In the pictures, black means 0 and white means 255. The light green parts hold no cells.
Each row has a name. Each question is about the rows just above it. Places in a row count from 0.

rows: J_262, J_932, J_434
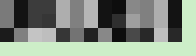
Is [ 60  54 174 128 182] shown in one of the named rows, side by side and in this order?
yes
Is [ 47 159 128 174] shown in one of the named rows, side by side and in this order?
yes
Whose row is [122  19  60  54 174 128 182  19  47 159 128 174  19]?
J_932
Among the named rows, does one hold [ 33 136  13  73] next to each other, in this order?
yes
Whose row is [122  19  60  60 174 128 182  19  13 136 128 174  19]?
J_262
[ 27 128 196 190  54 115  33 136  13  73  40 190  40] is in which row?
J_434

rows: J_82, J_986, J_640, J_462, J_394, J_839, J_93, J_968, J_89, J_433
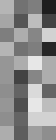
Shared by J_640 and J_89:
[210]
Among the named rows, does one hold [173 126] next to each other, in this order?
no
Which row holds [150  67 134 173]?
J_839
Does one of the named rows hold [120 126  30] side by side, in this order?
no

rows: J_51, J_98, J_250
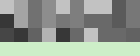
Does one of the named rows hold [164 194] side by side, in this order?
no
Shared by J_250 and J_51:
[194]
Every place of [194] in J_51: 0 4 6 7
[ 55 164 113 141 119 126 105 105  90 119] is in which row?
J_98
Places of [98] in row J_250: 2 9
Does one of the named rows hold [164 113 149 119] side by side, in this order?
no
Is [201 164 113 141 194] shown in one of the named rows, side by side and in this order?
no

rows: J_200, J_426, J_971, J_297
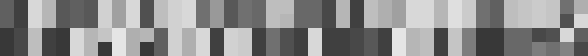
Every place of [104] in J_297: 36 37
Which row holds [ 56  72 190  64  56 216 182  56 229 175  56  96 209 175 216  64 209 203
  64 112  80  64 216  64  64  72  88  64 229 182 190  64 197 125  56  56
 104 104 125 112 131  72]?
J_297

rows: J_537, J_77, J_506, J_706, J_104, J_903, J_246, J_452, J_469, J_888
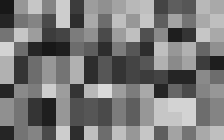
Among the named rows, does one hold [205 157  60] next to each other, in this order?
no
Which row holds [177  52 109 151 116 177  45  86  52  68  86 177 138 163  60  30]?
J_104

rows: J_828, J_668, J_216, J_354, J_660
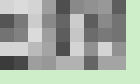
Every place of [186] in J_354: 2
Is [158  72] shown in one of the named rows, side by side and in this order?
no
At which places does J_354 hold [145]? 6 8
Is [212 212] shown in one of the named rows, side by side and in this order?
yes
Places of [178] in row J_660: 4 5
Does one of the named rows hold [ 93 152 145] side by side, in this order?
no

